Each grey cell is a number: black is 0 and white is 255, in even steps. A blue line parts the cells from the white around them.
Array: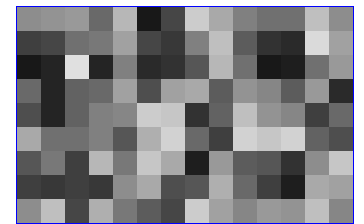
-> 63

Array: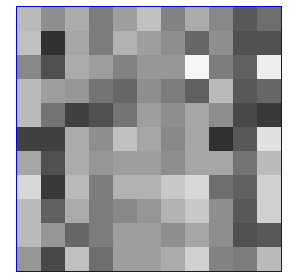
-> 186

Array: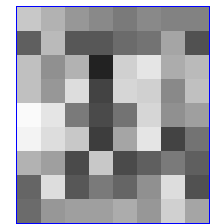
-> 101

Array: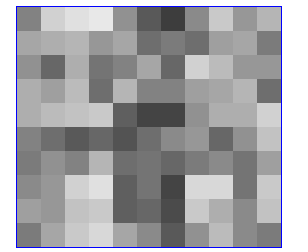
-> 159

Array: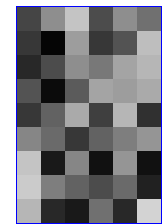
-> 203
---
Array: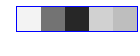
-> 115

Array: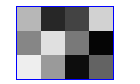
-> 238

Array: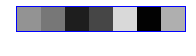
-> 70

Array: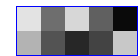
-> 83

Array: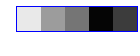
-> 156

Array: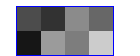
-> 22

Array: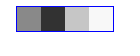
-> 137

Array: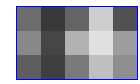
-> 63
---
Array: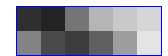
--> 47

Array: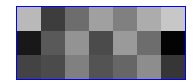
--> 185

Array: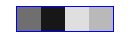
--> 111

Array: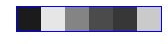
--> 27

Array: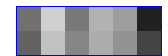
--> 113

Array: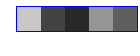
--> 200

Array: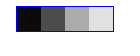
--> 11
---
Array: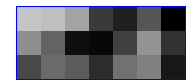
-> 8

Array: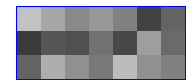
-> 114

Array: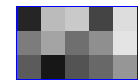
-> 111

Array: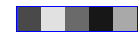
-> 106

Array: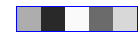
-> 250

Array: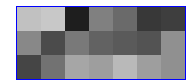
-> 98

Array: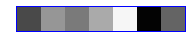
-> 170

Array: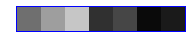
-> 48

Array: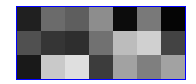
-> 113

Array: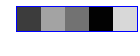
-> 114
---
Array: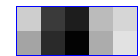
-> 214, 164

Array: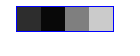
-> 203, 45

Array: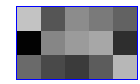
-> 98, 106

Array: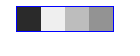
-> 147, 42

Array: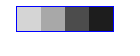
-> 29, 213

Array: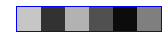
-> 127, 198

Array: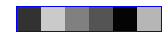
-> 182, 50

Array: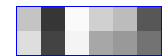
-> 87, 222

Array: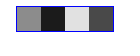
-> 73, 140
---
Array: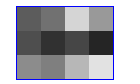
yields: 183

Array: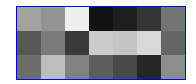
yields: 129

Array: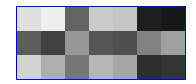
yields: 118

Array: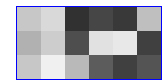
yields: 185

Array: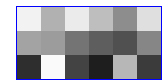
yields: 67

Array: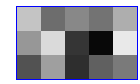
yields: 46

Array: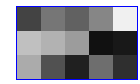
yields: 32
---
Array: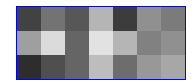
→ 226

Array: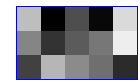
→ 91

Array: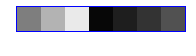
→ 7

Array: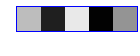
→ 233

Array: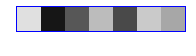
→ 188

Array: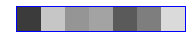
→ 163
